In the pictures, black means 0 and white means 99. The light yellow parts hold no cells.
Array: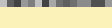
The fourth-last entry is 54
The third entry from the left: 26
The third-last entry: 31
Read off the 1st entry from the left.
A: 75
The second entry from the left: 37
